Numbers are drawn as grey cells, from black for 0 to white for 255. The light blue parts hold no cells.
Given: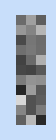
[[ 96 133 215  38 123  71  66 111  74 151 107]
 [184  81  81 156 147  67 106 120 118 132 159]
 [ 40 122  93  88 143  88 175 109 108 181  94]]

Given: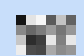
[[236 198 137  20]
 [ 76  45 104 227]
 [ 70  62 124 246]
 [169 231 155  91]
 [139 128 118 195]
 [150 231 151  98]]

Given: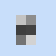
[[115  62 195]
 [210  66 141]]

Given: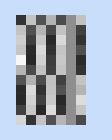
[[213  65  40  43  83 180 247 197 206 194  52]
 [ 52 199 209 218 178  74  40  43  63  80 195]
 [195  40  63  50  76 193 209 217 199 181  82]
 [ 80 219 200 195 193  65  62  51  42  74 179]
 [181  49  40  82  66 195 200 196 217 194  76]
 [142 142 142 142 142 142 142 142 142 142 142]
 [ 74 196 220 179 195  51  43  80  51  65 193]]

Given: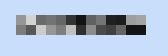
[[125 150]
 [ 88 211]
 [203 106]
 [150 115]
 [126 102]
 [192  51]
 [ 47  19]
 [139  97]
 [ 75 117]
 [ 64  33]
 [100  28]
 [ 20 158]
 [ 21 164]]

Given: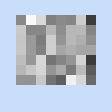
[[147 182 189 199 198 201 137]
 [146 199 151 154 153 134 249]
 [199 213 216 130 124 136 217]
 [115 149 116 207 206 184 128]
 [ 95 170 133 166 148 142 138]
 [240 123 148 175 184 183 133]
 [214 187 211 166 175 184 205]
 [106  91  59 165 144 133  60]]

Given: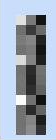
[[115 114 113 251 115 117 114 218 114 122 112 225]
 [140 133  42 113  46  37  43 131 123 133  58 121]
 [ 51  29 100  17  97 108 113  30  20  34 106  20]]
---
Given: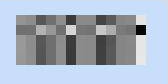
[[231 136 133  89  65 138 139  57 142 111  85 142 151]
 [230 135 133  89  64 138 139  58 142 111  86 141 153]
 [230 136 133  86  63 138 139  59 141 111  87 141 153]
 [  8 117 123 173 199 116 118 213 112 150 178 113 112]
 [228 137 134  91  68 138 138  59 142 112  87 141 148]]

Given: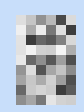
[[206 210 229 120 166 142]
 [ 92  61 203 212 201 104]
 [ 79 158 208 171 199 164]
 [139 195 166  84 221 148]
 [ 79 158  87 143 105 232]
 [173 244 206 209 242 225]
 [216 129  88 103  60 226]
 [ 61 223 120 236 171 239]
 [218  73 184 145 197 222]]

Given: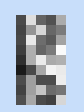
[[214  65  75 168  79]
 [117 107 196 160  66]
 [237  76  76 159  76]
 [234 243 168  74  26]
 [176 170 235 174  48]
 [250 122 101 175  62]
 [163  89 109 232  72]
 [123 103 214 148  68]
 [171  81 100 222  74]]

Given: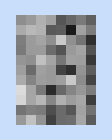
[[ 91 166 110 107  65 147 193 153]
 [114 162  86 107  78 123 128 116]
 [ 61 167 157 176 134 183 166 213]
 [124 151 133 104  43 121 165 219]
 [ 68 140 201 159 153 157 132 170]
 [ 93 148  47  67 153 160 107 158]
 [ 56 158 160 118 164 192 143 149]
 [ 83 164 154  83 108 155 154 122]
 [ 47 116 144 201 143 164 155 126]
 [124 161  26  93  89 178 184 170]
 [ 96 122 103  86 160 176 153 142]]

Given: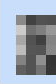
[[ 54 114  83  96]
 [ 52 143  83 131]
 [136  84  86 188]
 [131  64  82 167]
 [151 127 113 203]
 [ 79  82  66 138]]

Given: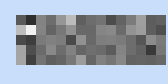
[[104  98 101  99 136 118 129 102 156 120 101  95 115  64 165]
 [119  57  98 109 132  92 107 111 101 130 109 137 107  78 164]
 [122 140  86 109 123 128 126 105 145  74 125 129 122  61  74]
 [ 79  94 157 147 107 137 133 104 104 146 120 100 132 241 188]
 [ 97  93 159 123  99  76 115 109  95 188 150 109 131  46  89]]

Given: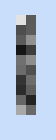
[[105 168]
 [ 35 102]
 [ 94  44]
 [108  52]
 [ 80 107]
 [142 112]
 [ 61  21]
 [145  91]
 [ 92  78]
 [ 91 226]]

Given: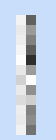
[[114 241]
 [140 234]
 [130 237]
 [206 219]
 [143 233]
 [253 209]
 [155 231]
 [ 45 253]
 [ 93 245]
 [129 238]
 [154 233]
 [ 96 243]]

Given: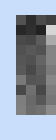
[[139 113 108 128]
 [118  87 105 126]
 [124  72 112  73]
 [135  88  85 121]
 [122  93  73  89]
 [132 100  81  86]
 [131  82  88  81]
 [170  92  70  74]
 [213  34  48  40]
 [ 63  75  45  82]]
